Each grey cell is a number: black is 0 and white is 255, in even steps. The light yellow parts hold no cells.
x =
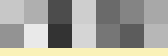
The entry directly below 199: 147
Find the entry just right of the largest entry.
51
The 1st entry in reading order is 199
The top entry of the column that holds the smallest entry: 76

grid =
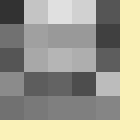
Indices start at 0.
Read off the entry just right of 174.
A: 93
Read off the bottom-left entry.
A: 113
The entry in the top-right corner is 85
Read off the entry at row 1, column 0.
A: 113
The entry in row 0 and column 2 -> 224
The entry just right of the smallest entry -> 196
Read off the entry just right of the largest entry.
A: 209

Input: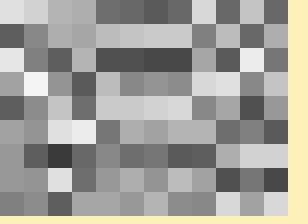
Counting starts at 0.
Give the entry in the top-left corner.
222
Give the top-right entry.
104
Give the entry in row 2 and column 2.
97
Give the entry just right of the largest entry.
146
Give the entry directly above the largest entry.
126
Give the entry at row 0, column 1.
209
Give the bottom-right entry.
215
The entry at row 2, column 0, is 230
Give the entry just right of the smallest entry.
104
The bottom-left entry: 126
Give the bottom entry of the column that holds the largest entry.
139
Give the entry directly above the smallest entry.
222
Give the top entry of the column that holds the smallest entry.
179
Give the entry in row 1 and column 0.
97
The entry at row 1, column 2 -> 172
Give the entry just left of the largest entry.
159
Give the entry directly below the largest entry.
139
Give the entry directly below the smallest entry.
222
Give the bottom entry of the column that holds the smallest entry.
97
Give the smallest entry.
59

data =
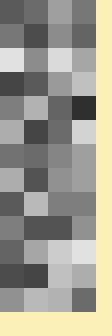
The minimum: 48
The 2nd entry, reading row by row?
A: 106
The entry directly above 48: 191
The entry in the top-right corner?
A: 119
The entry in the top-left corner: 91
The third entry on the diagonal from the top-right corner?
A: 139
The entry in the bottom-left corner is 145
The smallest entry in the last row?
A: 106
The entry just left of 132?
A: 106
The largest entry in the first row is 159
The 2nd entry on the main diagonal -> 75
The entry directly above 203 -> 83
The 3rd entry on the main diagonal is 218
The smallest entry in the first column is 69

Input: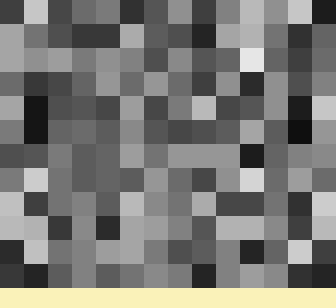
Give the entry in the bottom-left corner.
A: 56
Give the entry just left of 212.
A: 144
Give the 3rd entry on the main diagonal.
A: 157
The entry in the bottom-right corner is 36
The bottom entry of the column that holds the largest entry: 157
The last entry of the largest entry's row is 107
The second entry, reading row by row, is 198
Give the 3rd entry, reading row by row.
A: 71
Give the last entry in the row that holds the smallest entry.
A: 150
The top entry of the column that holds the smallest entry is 198
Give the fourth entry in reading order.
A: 107
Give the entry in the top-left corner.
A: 63
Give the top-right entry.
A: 28
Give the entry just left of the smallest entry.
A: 92
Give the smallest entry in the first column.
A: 43
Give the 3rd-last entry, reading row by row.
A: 137
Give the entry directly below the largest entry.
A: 43
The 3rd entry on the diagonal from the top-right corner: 100
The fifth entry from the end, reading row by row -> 129
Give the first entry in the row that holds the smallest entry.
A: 122
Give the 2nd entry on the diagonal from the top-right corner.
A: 49
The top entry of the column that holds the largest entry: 185
